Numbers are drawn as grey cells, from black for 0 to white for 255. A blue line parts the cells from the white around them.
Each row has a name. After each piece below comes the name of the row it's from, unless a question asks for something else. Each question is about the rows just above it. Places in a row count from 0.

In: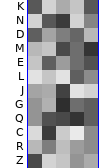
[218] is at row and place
C, 0
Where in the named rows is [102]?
D, 3
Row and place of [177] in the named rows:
G, 1
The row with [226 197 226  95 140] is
L
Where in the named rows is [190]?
R, 2
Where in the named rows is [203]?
C, 2

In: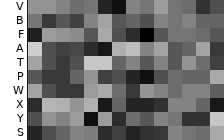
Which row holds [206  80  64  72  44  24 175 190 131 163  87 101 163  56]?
A
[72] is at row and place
A, 3
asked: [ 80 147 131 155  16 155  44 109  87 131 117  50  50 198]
Y
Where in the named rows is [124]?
S, 4
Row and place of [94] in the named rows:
W, 13
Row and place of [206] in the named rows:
A, 0
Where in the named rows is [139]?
F, 3

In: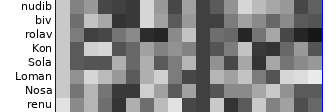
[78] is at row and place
renu, 17
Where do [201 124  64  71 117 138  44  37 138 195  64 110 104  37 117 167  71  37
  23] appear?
rolav
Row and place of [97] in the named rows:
nudib, 18
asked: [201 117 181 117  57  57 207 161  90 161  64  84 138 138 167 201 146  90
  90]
Nosa
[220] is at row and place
Loman, 17

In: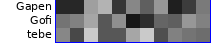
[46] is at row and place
Gofi, 6
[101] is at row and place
Gofi, 7
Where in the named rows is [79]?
tebe, 7
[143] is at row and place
Gofi, 4
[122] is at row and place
Gapen, 10
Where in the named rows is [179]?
Gapen, 3

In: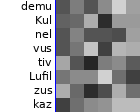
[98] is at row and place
Kul, 0
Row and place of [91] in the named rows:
tiv, 5
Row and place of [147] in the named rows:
kaz, 3
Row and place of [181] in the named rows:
vus, 4
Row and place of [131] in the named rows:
nel, 1
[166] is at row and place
tiv, 0

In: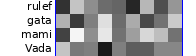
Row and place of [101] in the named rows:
rulef, 4
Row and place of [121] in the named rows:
Vada, 1
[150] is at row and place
rulef, 8
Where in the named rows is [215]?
mami, 6
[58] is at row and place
gata, 1
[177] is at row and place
gata, 0
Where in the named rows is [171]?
gata, 5

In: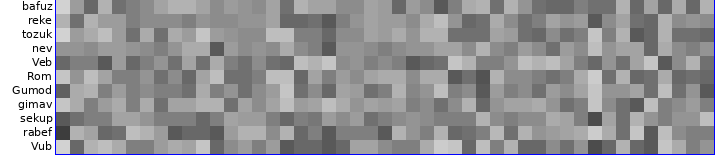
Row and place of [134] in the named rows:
Gumod, 25
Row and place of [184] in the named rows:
rabef, 31
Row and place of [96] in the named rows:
Gumod, 0
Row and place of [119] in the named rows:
sekup, 18

